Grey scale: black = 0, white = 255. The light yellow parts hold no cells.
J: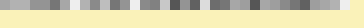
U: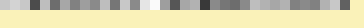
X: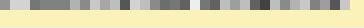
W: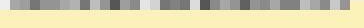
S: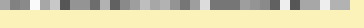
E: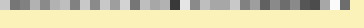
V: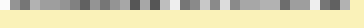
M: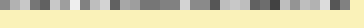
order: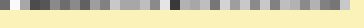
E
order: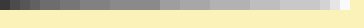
U
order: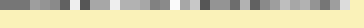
S
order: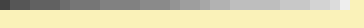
M
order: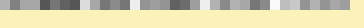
S
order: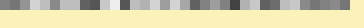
X

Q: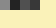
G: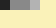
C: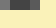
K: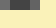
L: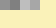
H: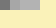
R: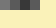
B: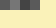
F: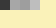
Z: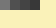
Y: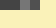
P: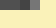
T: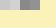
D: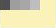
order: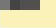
P
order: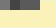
B
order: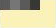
R
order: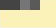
C
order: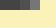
Y
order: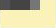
Y

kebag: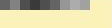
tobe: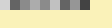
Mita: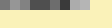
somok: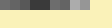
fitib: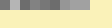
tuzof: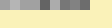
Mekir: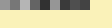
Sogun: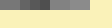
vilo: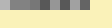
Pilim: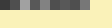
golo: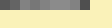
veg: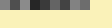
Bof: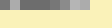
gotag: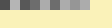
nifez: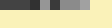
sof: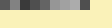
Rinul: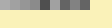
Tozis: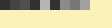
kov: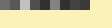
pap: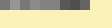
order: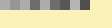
gotag
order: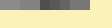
Sogun
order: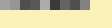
sof
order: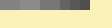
Sogun
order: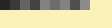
veg
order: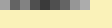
kebag

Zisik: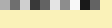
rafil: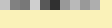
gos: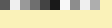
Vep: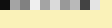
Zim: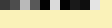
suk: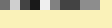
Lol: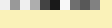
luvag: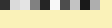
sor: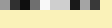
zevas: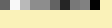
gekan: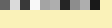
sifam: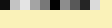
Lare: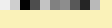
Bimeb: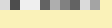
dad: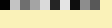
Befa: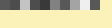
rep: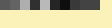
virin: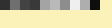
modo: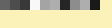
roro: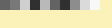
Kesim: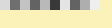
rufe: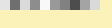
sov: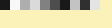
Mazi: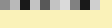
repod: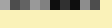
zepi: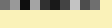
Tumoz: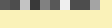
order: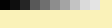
dad
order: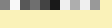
Lol
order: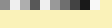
gos
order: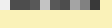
Tumoz
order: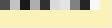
luvag
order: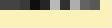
rep
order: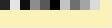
dad

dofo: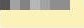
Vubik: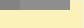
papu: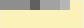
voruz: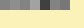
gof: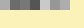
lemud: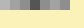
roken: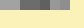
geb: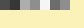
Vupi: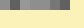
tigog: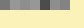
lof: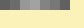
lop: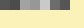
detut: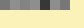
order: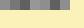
Vupi
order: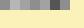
lemud
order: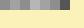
lemud
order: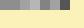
dofo

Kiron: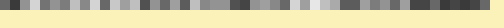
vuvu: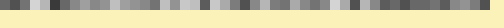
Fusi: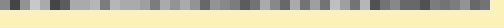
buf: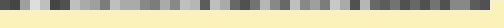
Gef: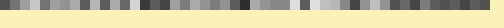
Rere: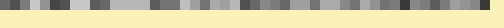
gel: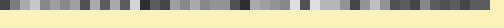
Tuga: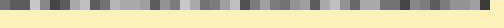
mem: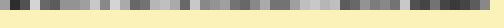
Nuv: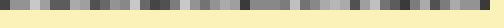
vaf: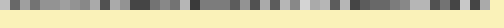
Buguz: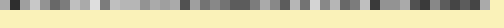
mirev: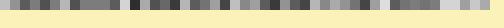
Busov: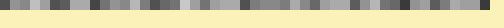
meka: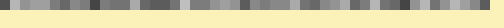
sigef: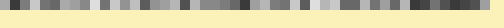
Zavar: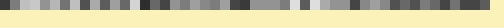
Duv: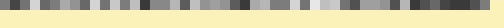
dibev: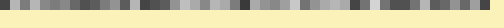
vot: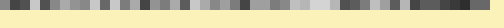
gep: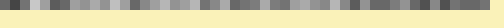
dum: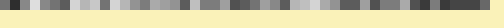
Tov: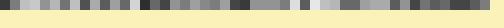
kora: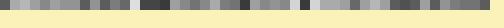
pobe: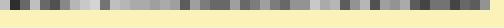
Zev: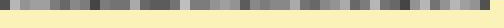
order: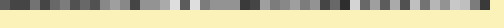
Zavar
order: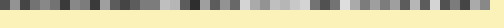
dum
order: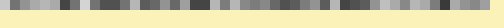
dibev
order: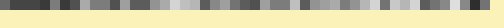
dum

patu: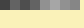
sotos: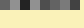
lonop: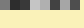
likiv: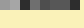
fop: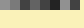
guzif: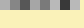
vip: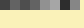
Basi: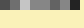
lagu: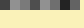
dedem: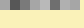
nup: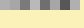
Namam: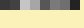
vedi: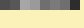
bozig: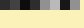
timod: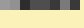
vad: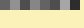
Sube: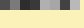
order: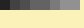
sotos
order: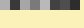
Sube
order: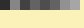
vip
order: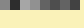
vip
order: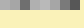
nup
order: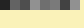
lagu
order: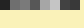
Namam

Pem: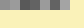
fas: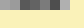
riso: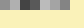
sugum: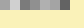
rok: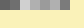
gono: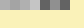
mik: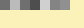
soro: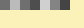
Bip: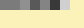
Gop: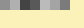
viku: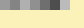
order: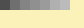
viku
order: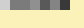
Bip
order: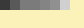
Bip

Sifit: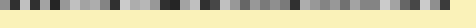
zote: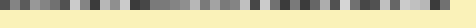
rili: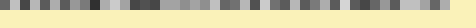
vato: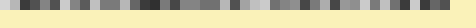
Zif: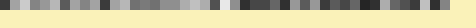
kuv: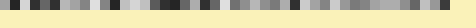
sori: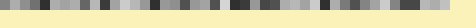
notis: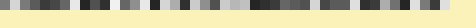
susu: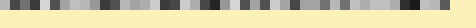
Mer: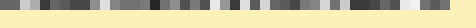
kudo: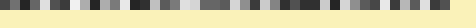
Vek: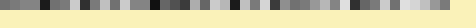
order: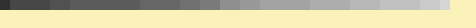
rili
